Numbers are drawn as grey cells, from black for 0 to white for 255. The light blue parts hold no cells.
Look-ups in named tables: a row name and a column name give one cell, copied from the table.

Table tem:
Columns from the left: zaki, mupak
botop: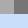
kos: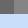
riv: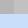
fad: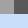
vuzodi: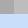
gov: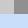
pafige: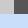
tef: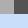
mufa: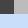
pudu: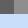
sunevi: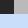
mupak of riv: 193
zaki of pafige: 203
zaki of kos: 104
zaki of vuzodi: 170
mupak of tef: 83
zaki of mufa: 68
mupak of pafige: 86
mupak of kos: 133
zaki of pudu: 96
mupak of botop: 118
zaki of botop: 171
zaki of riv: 182

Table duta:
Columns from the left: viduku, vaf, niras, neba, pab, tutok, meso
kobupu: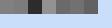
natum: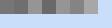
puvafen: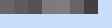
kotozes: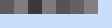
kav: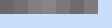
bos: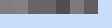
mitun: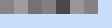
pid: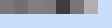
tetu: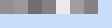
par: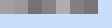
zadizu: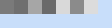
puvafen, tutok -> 101
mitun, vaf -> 157
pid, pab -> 61
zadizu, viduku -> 122
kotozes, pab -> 84
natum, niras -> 149
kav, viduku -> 104
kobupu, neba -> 146
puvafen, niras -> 83
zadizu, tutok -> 139

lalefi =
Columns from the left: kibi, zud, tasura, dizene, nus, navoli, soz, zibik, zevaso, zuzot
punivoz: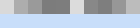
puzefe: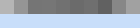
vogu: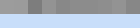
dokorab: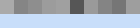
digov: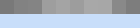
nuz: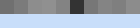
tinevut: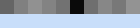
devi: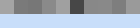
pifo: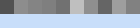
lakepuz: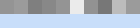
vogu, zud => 155
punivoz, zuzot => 188
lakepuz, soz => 146
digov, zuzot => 125
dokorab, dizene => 156
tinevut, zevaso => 120

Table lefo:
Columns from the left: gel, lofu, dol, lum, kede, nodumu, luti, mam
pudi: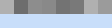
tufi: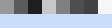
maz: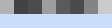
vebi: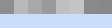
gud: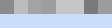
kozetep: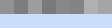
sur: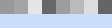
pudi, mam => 155
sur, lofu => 164
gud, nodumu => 198
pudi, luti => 176
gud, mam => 156
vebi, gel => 142
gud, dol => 163
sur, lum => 104
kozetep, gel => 146
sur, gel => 153
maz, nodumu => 75
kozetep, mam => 165
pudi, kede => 115
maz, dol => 76
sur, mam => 101

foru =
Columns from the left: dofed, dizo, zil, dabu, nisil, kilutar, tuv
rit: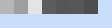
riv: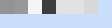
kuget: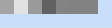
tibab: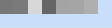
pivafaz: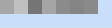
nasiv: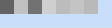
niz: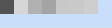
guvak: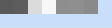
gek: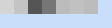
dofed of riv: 147
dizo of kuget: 226
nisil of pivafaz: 139
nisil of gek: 188
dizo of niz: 214
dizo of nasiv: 193
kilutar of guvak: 143
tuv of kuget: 130
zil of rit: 228
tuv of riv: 216
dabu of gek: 118
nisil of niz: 200
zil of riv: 245
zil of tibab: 216
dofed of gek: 212
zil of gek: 85

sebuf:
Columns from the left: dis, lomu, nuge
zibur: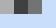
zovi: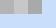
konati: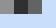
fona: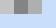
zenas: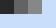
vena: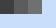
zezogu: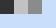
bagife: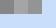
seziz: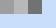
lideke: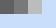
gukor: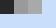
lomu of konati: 48
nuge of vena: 112
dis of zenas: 41
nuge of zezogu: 139
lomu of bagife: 165
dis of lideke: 97
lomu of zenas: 99
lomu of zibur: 64

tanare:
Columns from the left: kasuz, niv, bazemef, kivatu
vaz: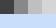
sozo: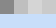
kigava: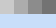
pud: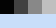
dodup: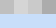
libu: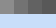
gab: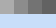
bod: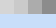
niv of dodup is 213
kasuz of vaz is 65
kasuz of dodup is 191
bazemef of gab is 115
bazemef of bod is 172
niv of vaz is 136
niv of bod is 202
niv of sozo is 191
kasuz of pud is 3
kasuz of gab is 172
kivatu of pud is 191
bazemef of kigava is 140
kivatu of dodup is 172
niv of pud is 65
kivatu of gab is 98
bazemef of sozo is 213
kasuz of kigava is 202
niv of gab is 140
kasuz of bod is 213
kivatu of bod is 140

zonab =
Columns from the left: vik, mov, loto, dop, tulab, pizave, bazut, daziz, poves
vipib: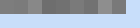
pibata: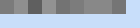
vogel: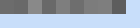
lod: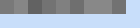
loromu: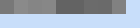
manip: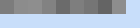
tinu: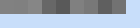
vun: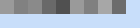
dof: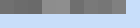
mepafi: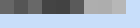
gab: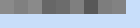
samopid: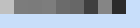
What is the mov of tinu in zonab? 128
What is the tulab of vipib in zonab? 113
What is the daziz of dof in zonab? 118
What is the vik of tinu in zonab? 129
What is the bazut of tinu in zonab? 120
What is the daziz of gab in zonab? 125
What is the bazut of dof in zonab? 121
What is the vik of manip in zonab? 124
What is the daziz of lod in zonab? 136
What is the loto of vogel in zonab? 137
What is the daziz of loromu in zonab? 106
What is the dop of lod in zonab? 115
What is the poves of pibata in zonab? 117
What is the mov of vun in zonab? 129
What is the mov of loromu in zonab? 138
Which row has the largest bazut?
mepafi

